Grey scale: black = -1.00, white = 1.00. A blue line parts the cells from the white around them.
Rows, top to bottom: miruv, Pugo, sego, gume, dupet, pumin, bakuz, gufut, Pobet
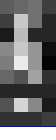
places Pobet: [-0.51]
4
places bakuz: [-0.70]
1 2 3 4
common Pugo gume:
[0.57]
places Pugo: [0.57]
2

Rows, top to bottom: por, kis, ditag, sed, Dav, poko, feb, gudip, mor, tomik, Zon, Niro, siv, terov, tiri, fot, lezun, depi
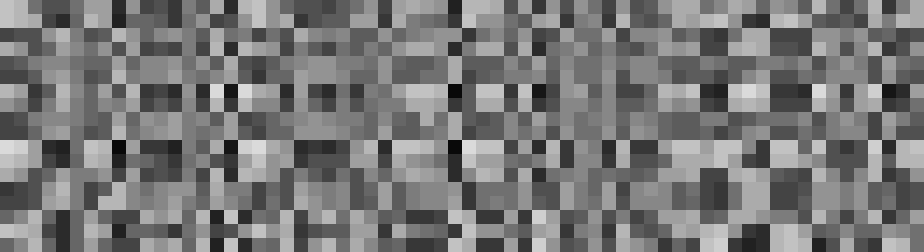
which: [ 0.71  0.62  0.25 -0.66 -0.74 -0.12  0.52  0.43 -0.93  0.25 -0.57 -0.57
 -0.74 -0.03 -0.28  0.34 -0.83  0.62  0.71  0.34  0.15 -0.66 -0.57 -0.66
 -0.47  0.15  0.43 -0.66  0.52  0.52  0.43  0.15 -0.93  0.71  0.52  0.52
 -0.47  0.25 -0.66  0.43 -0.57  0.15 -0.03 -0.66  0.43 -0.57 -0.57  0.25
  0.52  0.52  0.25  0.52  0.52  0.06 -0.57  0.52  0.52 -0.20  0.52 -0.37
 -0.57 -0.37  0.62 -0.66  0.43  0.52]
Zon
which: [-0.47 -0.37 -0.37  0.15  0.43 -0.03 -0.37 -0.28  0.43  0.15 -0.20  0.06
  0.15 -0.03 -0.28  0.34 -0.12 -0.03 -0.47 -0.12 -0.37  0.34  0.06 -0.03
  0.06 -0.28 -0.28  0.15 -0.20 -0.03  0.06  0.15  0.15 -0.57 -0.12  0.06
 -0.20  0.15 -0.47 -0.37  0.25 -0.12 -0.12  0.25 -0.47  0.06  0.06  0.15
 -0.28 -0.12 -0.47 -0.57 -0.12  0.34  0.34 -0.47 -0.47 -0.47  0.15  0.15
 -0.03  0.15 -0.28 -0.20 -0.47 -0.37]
ditag
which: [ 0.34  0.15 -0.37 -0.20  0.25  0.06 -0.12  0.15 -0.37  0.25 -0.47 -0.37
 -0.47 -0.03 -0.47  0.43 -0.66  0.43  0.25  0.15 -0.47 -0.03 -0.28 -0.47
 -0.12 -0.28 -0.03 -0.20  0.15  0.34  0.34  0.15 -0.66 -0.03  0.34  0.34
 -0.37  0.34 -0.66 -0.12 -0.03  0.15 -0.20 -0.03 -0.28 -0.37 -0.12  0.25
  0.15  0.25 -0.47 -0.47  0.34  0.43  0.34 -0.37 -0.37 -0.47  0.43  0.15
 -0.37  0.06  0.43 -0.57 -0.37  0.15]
sed

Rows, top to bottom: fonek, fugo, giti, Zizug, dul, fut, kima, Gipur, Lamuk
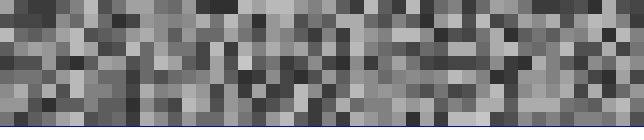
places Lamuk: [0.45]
6 21 33 34
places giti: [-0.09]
4 18 35 39
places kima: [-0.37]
5 31 34
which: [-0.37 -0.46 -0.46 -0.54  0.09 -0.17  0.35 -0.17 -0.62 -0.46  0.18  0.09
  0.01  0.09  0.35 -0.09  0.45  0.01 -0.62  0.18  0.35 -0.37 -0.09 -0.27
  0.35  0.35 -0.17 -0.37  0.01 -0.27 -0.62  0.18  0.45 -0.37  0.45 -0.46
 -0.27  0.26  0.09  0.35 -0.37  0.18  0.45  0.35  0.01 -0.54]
fugo
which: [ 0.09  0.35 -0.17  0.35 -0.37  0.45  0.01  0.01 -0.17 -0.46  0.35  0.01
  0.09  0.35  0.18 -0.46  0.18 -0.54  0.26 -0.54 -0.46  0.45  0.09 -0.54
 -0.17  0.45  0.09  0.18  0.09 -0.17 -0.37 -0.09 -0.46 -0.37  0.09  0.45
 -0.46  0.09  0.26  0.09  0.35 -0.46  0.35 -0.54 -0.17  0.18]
kima
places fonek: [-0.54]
3 4 15 26 29 31 34 39 40
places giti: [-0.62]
32 37 44

